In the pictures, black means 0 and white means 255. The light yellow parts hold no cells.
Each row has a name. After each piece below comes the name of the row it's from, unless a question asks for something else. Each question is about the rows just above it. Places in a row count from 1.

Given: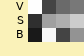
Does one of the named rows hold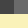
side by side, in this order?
yes
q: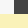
B

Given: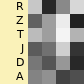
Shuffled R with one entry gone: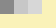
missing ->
[40]
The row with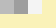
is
T
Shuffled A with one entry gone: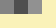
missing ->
[66]
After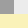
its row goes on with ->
[33]
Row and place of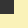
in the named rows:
J, 4
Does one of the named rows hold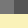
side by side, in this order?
yes
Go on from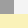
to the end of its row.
[179]

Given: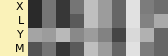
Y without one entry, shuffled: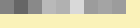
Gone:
[69]
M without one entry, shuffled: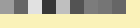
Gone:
[90]
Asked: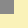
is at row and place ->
Y, 4
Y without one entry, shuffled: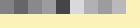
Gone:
[164]
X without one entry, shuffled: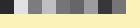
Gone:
[109]

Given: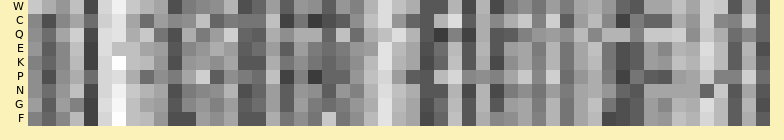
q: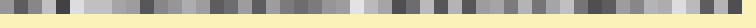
E
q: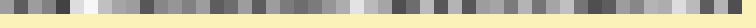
G
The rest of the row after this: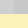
[ 87 165  87]
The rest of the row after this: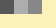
[142 165 129 180 117 165 186  73  79  93 157 150 192 180 214 186  93 173
  93]
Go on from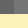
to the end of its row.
[142 186 227 180 165  73 101 192  87 173  73 142 165 129 180 117 165 186
 117  79  93 157 150 192 180 214 186  93 173  93]
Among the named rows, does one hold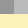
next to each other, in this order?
no

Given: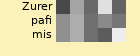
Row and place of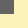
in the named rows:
Zurer, 5
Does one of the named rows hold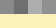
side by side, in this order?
no

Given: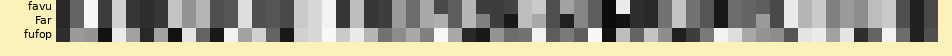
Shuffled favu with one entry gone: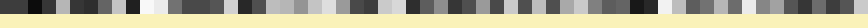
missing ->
[67]
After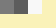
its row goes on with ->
[ 18 189 100 196 141  32  61 122 242 222 169 148 141  85 228 235 162 228
  46 100 242 108  32  79]

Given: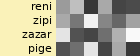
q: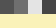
pige
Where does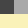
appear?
pige

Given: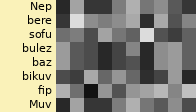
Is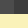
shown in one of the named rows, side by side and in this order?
yes
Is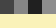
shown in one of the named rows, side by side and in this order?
no
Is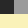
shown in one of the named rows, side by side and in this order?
no

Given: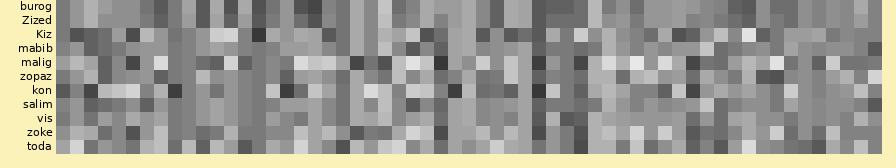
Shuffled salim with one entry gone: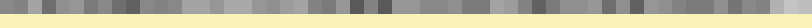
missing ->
[103]
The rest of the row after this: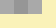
[163  89 116 169 136 177 163 196  82 110 163 169  89 143  89 110  89 169
 122 204 143 177 143 130 110 169  82  97 150 190 136 226  97 122 156 156
 163 122 136 130 130]

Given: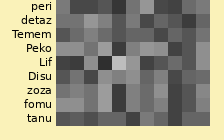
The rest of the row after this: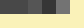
[150  72  66 107 122]
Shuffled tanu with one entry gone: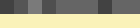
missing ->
[93]
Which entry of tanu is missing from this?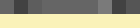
[79]
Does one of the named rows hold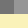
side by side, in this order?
yes
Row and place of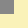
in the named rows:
zoza, 11

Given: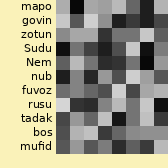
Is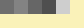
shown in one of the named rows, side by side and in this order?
yes
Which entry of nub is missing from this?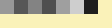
[38]
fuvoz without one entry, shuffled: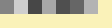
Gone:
[110]
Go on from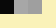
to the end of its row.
[185 102  30 179]
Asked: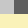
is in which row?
zotun
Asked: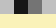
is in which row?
tadak
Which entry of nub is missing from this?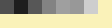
[38]

